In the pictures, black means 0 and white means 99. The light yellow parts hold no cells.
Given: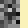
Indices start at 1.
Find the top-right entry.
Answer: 61
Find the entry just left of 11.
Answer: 32
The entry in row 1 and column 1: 26
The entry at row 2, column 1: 67
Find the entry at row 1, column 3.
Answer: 49
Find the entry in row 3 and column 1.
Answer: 32
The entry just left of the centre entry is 21
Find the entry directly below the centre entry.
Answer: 16
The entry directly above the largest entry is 11

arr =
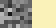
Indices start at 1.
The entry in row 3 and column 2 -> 56
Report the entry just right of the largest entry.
50
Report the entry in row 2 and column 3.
20
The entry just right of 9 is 45
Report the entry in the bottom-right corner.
45
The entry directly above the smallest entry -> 76
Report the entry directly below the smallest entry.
66
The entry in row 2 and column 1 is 61
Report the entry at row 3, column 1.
20
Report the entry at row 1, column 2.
40
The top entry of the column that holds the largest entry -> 25
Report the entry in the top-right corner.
40
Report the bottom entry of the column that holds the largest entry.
61
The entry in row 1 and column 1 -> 40
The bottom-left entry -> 35

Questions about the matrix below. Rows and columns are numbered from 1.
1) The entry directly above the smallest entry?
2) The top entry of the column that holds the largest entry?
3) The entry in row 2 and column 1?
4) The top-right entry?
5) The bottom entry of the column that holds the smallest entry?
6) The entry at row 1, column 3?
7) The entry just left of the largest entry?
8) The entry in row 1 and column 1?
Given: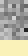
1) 66
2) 61
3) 61
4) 76
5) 56
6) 61
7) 51
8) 76

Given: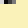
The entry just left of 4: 84
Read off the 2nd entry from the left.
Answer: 4
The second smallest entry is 25

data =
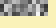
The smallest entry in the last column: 21
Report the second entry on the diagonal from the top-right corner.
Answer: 38
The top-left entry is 61
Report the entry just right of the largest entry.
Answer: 27
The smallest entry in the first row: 32
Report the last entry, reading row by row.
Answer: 67
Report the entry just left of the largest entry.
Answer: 50
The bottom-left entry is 61
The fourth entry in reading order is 73
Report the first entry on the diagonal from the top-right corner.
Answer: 61

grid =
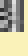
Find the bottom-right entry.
31
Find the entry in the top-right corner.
31
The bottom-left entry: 31
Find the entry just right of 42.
86
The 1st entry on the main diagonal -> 65
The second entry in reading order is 31
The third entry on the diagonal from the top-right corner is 80
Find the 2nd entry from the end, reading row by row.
48
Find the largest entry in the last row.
86
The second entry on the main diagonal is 31
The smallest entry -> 13
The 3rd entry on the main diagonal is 54
